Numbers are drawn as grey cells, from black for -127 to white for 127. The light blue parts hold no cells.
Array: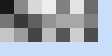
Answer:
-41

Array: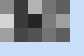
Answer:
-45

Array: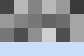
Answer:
79

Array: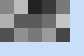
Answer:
-6

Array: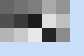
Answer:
104

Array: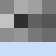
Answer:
22

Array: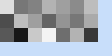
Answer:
-17

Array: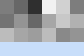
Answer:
60
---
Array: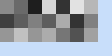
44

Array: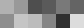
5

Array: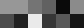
-73

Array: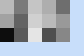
80

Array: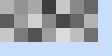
-55

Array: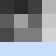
32

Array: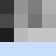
28

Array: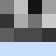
42

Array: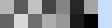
24

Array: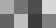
64
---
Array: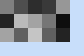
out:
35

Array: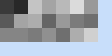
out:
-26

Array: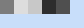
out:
72

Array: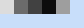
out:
-62

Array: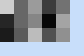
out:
6

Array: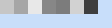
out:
7

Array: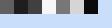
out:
118

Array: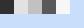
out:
65
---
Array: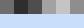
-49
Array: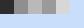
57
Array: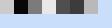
-4
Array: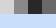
-87
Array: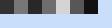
-87
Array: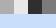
-80
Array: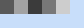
-68
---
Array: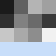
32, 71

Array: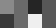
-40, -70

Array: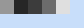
95, 23

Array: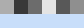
15, 45

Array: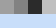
63, 31

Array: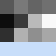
-15, -80

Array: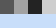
78, -40
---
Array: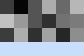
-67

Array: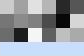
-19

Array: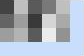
29

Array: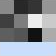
-33

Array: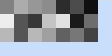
56

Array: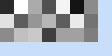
11

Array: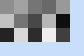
-92

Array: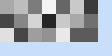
96
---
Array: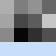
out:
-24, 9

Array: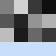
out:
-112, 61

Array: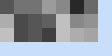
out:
-22, 64

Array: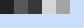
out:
35, -93

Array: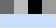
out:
27, -21

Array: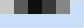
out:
6, 72
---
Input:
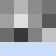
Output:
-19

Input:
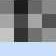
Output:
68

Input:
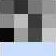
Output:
-119

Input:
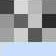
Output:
32

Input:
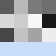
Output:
-57

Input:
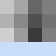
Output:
79
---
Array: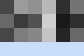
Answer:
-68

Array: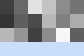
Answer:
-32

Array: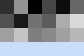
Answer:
-102

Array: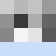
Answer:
-70

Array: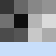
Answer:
-113

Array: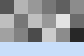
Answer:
-8
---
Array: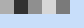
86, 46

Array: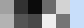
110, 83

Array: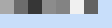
112, 41

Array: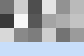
119, 100

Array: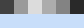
92, 44

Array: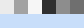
118, 107
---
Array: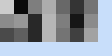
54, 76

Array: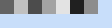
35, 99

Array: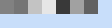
102, 102

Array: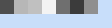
115, 115

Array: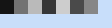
-73, 77

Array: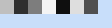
116, 116

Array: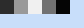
112, 112

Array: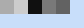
-111, 76

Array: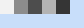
-50, 114

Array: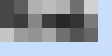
-67, 80
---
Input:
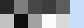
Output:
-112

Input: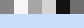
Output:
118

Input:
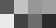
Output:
-60

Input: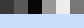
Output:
-39

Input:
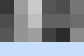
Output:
20

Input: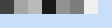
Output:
37

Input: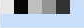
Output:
-120

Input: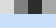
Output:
0
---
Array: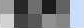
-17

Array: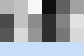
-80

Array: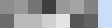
24

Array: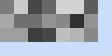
8

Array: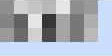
36

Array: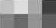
92

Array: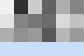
-19

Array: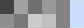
-16
